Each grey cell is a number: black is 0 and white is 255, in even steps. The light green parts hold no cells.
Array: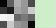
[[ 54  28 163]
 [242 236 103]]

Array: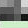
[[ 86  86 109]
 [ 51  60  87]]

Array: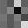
[[104 135  12]
 [117  89 125]]

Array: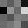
[[  5 148 104]
 [102  84 126]]

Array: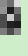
[[148  29 114]
 [ 74 201  71]]

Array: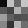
[[ 87  67 178]
 [159  96  78]]
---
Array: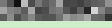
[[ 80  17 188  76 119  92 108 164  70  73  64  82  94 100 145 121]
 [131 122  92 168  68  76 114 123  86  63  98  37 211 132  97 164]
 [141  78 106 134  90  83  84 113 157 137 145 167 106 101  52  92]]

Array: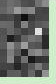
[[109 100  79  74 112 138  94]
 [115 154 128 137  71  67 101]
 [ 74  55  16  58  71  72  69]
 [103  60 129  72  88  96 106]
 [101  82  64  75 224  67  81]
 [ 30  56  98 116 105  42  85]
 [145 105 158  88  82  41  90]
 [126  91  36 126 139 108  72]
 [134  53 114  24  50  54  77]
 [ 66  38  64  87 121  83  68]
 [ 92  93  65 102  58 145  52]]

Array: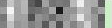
[[197 164 182  93  71 161 116 123 116 185 239 175 170  92 132]
 [244 161 180 107 114 125 167  26 148 147 187 179 135 161 158]
 [216 161 161  80 147 135 109 139 147 166 230 173 155  94 118]
 [191 149 159 128 142  90 156  81 162 132 162 205 149 105 130]]

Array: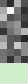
[[ 43 177  81  99]
 [245 116  49 170]
 [ 81 101  71 193]
 [129 150  52 108]
 [113 140 182  54]
 [ 89  83  39 153]
 [ 88 202 140 185]
 [100  86 138 112]
 [ 51 119  56 118]]

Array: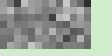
[[124  64 190 157 149 133 162 110 200 133 106  45 153]
 [186 127 140 159 144 124 131 145 176 169 186 132 161]
 [138 100 113 120 110 122  65 183 196 125 161 119 131]
 [141 121 122 136 146 131 127 108  97 148 152 142 101]
 [125 144 116 104 163 125 179 128 137  89 100 142 127]
 [112 159 146 110 137 144 117 144  70 108 177 110 114]
 [167 151 132 196 167 129 124 103 128 126 124 104 112]]

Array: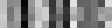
[[136 141   7 151 206 153  54 146  35 226 100 103 116  79 221 190]
 [117 160  17 144 193 206  59 128  55 188 141  98 118 152 161 193]
 [120 163  36 126 191 205  75 102  48 168 144  96 119 169 152 203]
 [139 152   5 150 212 162  47 131  29 231  97 104 113  86 212 195]]

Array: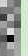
[[142 110 208]
 [117 149 119]
 [185 115  61]
 [125  86 161]
 [220 154 129]
 [  3 155  79]
 [184 167 123]
 [139 167 128]]

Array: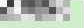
[[ 60 234 100  86 119  86 180 215 182 244]
 [197 244 143 121 147 152  80 182 221  88]
 [179 191 228 222 159 188 193 233 171 168]]

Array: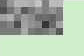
[[150 181 180 171 195 127 186 186 102]
 [116 152  91 119 147 130 146 128  81]
 [176 125 155 141 106 110  99 125 162]
 [132  79 161 145 135  54 106 164 116]
 [123 123 169 121 109 118 139  91 123]]
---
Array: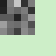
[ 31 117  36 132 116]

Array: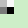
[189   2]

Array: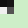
[16 83]

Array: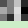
[ 80 126 211]

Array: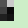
[81 10]

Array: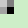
[202   2]

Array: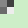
[134 237]

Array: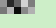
[149 183]

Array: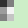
[ 48 243]
